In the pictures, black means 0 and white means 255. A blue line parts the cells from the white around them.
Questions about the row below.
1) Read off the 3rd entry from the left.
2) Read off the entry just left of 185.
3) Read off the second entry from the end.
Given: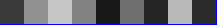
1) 198
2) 36
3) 185

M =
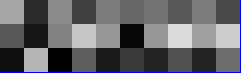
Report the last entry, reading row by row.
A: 109
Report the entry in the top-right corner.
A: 73
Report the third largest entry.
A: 198
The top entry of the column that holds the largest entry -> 87
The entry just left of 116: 102
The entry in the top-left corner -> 167
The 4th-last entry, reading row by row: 35
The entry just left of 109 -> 35
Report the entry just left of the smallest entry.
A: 182

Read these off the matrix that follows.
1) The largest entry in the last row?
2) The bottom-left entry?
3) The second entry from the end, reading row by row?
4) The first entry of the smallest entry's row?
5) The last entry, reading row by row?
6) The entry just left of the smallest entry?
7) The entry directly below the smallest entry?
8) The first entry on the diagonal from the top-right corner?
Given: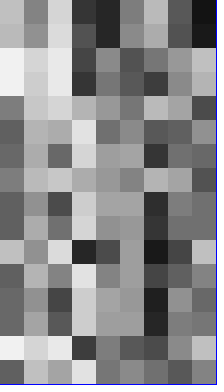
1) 226
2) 96
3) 88
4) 192
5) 131
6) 88
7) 25
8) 19

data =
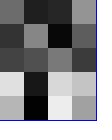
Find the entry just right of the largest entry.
161
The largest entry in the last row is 237
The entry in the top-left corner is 108
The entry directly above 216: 121
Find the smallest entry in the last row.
2
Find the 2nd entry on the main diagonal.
134

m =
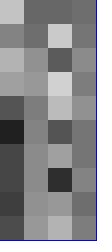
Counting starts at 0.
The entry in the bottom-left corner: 76
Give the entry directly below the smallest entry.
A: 70
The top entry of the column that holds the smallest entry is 195
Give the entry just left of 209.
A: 152
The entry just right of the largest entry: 125
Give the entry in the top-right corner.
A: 110
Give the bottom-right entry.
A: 125
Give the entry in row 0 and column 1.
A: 103
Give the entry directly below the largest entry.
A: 187
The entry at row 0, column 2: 103
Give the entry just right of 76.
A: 152
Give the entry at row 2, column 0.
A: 179

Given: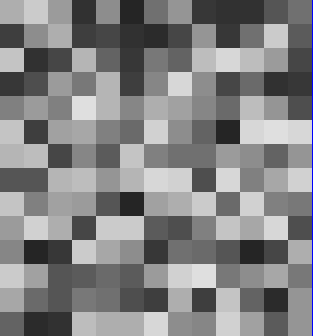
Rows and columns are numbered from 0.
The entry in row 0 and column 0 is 174
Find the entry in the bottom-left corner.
99
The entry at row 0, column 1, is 203
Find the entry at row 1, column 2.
174
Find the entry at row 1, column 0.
62
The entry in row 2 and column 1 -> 49
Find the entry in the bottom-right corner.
149
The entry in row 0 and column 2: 155
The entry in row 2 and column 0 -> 196
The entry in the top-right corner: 112

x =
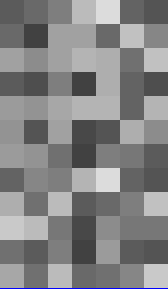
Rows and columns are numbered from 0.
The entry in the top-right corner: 84
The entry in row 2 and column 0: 161
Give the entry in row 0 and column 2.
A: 126
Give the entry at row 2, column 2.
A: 161
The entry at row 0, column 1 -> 105
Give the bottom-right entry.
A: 201
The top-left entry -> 91
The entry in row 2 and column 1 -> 140
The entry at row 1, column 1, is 65
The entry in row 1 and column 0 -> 105
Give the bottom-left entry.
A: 167

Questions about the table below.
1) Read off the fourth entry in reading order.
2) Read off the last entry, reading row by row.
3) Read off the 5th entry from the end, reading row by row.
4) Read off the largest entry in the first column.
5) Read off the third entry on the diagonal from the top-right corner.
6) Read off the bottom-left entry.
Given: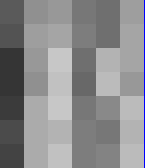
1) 119
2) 187
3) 171
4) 90
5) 111
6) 67

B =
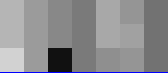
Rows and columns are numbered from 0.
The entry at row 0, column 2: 136
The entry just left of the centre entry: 136
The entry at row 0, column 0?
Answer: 181
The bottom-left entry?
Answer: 210
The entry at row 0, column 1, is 155
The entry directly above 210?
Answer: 181
